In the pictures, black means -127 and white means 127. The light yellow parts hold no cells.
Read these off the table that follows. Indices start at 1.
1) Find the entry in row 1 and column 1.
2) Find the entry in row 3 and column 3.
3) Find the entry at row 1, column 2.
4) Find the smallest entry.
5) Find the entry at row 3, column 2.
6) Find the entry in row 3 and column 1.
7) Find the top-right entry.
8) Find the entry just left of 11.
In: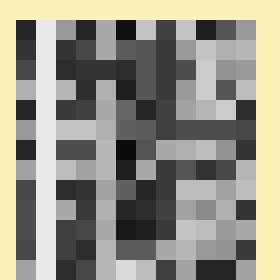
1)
-90
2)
-82
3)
105
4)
-117
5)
105
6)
-56
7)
26
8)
34

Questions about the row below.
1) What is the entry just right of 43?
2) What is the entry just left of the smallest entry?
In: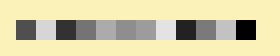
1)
14
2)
66
